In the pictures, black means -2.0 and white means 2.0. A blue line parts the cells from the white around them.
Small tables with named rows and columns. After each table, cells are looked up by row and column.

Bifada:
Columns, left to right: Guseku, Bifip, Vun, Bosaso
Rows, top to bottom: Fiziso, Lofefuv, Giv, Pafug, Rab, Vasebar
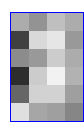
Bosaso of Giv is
0.7
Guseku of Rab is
-0.4
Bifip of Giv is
0.4
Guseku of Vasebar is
1.5
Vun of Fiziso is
1.0
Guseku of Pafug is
-1.3
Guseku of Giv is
0.2
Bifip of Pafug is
1.2
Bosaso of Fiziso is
0.7
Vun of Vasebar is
0.5
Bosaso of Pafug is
0.8
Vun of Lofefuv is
1.6
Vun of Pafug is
1.8
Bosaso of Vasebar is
0.1
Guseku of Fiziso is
0.7
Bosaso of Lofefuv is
0.4
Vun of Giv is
1.2
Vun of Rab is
1.3

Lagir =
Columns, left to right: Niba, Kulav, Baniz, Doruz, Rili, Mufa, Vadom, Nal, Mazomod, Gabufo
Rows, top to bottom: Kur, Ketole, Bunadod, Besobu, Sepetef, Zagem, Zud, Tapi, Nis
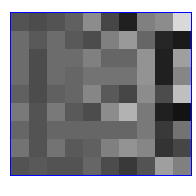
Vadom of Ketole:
0.4
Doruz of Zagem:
-0.6
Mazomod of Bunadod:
-1.5
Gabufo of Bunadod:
0.5
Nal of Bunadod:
0.3
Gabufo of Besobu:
0.1
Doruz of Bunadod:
-0.3
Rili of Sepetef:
0.1
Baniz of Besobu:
-0.3
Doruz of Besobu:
-0.4
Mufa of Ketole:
0.0
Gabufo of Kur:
1.4
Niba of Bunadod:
-0.3
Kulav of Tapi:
-0.7
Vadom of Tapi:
0.3
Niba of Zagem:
-0.1
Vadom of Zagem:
0.8
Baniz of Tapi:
-0.2
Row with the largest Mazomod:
Nis

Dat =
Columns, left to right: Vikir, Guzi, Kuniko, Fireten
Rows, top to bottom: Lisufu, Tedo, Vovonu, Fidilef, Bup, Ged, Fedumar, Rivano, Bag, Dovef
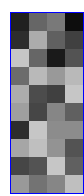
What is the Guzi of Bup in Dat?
-0.8
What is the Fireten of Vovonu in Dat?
-0.7
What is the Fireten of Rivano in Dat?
-0.7
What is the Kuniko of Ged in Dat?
0.1
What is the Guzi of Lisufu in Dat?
-0.4
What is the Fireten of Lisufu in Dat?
-1.8

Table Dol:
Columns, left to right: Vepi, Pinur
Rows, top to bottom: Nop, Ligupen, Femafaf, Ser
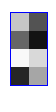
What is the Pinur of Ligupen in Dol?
-1.7
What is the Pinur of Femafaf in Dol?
1.4
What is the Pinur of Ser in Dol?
0.6
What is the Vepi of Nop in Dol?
1.1
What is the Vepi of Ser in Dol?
-1.4
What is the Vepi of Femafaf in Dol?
1.9
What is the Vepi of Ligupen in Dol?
-0.4
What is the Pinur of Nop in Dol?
-0.7

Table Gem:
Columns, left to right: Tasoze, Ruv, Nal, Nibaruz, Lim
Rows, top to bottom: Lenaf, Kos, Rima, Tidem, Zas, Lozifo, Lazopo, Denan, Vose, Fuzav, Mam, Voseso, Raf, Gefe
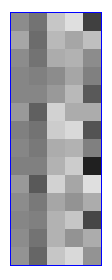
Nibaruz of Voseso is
1.1
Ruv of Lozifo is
-0.5
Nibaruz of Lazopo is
1.4
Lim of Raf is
0.7
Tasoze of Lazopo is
0.0
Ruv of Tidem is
0.0
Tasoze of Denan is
0.1
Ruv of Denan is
-0.1
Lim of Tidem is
0.0
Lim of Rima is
0.2
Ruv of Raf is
-0.2
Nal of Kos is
0.9
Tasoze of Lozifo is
0.4

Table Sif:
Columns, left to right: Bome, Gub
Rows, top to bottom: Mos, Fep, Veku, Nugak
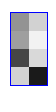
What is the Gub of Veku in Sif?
1.4
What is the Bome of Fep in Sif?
0.5
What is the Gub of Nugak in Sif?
-1.6
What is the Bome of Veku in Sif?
-0.9
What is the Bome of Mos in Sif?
0.3
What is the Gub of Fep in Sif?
1.8
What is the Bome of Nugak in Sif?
1.3
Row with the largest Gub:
Fep

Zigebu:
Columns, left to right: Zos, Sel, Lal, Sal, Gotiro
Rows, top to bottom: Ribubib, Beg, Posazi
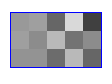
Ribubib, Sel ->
0.5
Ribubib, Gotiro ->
-1.0
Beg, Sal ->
-0.2
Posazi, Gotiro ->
-0.4
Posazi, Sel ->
0.3
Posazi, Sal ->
0.9
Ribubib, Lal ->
-0.4
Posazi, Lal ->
-0.3
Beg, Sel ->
0.2
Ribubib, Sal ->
1.4
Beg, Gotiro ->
0.2
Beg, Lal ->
0.9
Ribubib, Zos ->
0.4
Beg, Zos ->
0.5
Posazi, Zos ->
0.3

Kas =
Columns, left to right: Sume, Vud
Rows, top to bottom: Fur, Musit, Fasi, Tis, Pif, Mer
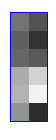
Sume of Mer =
0.3
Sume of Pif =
0.8
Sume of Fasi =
-0.4
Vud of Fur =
-0.7
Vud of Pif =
1.8
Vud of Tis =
1.3
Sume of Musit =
-0.5
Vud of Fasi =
-0.6
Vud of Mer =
-1.3
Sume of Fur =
-0.2
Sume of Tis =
0.7
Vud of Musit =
-1.2

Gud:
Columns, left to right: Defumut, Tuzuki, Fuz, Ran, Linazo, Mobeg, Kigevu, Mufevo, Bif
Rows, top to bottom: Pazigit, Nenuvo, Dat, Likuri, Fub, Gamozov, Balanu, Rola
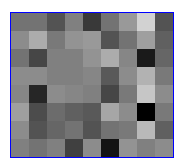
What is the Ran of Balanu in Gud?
-0.2
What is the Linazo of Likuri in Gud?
0.1
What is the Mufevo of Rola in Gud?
0.0
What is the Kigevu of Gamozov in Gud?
0.2
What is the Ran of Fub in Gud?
0.1
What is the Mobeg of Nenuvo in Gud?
-0.7
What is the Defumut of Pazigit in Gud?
-0.2
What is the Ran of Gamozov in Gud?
-0.5
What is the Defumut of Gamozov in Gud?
0.5
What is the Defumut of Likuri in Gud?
0.2
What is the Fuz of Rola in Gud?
0.0
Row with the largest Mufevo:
Pazigit

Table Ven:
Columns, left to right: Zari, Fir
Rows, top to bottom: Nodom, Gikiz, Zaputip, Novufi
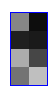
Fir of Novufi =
1.0
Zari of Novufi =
-0.2
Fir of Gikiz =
-1.6
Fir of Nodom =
-1.8
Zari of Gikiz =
-1.5
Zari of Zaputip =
0.7
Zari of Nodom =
0.1
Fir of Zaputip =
-0.9
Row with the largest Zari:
Zaputip

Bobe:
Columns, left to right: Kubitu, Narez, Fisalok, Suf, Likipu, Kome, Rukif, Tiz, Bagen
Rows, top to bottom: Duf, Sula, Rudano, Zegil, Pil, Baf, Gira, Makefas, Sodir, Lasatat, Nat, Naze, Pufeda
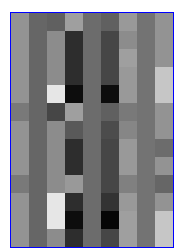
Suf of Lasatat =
0.4
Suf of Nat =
-1.3
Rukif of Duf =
0.4
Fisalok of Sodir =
0.2
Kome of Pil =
-1.8
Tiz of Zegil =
-0.2
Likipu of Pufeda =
-0.3
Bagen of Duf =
0.3
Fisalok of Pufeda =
0.2
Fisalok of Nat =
1.6
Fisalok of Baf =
-0.9
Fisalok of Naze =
1.6
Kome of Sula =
-0.9
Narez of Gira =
-0.4
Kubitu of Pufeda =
0.3

